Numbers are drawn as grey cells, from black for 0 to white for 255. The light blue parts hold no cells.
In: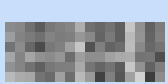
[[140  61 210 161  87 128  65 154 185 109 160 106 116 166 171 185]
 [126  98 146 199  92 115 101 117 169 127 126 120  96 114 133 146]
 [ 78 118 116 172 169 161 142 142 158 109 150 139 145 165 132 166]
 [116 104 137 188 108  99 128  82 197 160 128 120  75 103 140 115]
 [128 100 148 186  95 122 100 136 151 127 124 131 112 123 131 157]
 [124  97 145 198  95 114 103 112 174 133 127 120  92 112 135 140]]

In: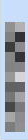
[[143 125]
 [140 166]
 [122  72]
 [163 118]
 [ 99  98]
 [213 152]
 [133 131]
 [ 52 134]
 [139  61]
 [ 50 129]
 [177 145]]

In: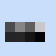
[[  5  22  38  37]
 [200  95 133  76]]

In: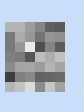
[[161 198 139 219 194 181]
 [106 102  98 137 128  62]
 [164 180 155 166 164 138]
 [193 173 189  87 124 128]
 [ 92 132  78 235 150 121]
 [143 148 115 152 171 122]
 [ 91  96 133 157 180 180]]

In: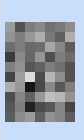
[[ 92 133 146  95 155 139  92]
 [ 69 133  88  76  34 127  87]
 [146 182 191 152  97 134  78]
 [126  88 137  74  22 152 173]
 [ 82 141 181  76 220 158  70]
 [ 82 112 125  98  86 145 126]
 [108 126  80 149 104 138  60]
 [ 93 135 166 109 105 126 109]
 [173  96 121 174 151 126 147]
 [141 122 113 137 125  83 156]]

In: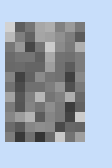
[[159 115 200 106  52 112  56 125]
 [100 103  74 138 142 134  89 107]
 [203  68 121 134  92 180 156 134]
 [ 97  60 122 142 116 132  85 123]
 [104 174 129 117 183 128  87 162]
 [121  80 148 126 112 112  76 114]
 [137  64 113 117 139  98  66 132]
 [124  92 113 158 101 101 107 105]
 [124 112 115 169  96 117 116 107]
 [175 122 139 203 118  70 152 119]
 [ 90 126 144 160 165  99 127 186]
 [121 154 129 174 167 117  94 210]]

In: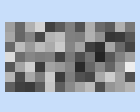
[[180 163 149  79 187 164 137  94 197  91  59  64  95]
 [ 79 164 205 169  71  82 126  60 203 125 168  75 182]
 [237 152 101 137 102  42 133 152 163  60 206 164  87]
 [158 129  88  36 114  79 121  67 129 125 134 110 219]
 [ 67 106 165  47  63 164 133 202 170 187 154 188 104]
 [ 86  59  54 145 177 126 129 189 179  72 132 102 167]
 [120 176  91 107 174  82 127  91  65 211 176 104 158]]

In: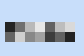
[[ 35  98  60 161 136 207 100]
 [217 189  98 231 185 111  36]]
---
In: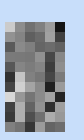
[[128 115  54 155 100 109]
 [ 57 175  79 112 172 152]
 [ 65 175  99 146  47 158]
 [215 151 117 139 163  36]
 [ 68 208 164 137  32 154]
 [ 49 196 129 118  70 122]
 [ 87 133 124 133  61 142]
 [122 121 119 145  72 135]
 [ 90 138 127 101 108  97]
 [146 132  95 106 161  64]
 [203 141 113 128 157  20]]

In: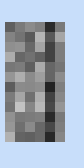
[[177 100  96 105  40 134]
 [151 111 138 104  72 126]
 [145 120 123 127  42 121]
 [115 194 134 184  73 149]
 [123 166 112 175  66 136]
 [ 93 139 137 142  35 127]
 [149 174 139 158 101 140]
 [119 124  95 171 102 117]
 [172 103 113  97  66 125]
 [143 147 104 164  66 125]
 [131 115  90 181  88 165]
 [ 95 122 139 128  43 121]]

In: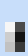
[[193  57]
 [205  20]
 [246  75]]

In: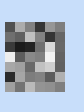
[[159 116 186 148 144 127]
 [ 43 166 125 131  92 176]
 [168 160 105 193 207  97]
 [238  92 137 129 242  99]
 [ 59  27  35 112 217 104]
 [111  96 192 131  53 102]
 [ 81 172 129  53 150 126]]

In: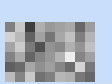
[[187 132 200 114 128 182 176 120 103]
 [ 96 107 167 144 159 134 107 212 120]
 [131 170 101 134 152 179 238 133 160]
 [164 202 122  81 147 137 175 148 191]
 [209 185  98 162 118 167 192 127 179]
 [128 200  62 175 153 161 168 104 156]]

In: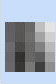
[[104  54 120  62 142]
 [102  48 102  93 163]
 [107  73 103 129 185]
 [ 98  86 110 163 208]
 [ 96  88 104 191 228]]

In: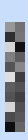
[[ 14 101]
 [ 76  88]
 [213  80]
 [ 84  64]
 [ 94  81]
 [222  62]
 [ 84 135]
 [127  93]
 [213  17]
 [ 47 118]
 [151 114]]
